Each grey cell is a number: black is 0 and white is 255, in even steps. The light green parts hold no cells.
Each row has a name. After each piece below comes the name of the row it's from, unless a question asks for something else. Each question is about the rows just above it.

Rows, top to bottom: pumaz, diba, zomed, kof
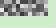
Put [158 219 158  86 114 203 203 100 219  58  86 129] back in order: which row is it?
diba
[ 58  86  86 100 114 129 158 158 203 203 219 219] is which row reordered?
diba
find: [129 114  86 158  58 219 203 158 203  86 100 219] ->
diba
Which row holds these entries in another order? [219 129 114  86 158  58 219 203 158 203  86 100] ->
diba
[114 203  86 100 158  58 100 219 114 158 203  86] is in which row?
kof

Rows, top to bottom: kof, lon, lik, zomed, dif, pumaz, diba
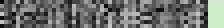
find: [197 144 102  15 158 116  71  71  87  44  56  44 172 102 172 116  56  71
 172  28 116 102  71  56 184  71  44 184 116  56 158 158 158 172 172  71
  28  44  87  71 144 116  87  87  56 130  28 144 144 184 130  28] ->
pumaz
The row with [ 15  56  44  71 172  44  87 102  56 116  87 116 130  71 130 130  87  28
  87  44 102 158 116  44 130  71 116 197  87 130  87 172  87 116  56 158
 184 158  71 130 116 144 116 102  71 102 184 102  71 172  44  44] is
diba
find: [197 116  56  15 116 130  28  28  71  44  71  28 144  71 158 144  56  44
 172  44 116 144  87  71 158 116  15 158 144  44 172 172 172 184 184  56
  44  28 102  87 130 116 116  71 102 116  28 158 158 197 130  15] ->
zomed
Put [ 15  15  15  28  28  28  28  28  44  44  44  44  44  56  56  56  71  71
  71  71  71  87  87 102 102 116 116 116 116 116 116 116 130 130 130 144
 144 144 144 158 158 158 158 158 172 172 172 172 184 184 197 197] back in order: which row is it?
zomed
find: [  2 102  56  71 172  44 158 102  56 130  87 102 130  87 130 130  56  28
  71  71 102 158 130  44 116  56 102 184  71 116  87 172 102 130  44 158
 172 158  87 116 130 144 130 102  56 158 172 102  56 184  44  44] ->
kof
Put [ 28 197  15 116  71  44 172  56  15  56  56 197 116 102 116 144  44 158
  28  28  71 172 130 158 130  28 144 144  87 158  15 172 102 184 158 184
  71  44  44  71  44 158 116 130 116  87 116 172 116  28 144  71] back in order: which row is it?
zomed

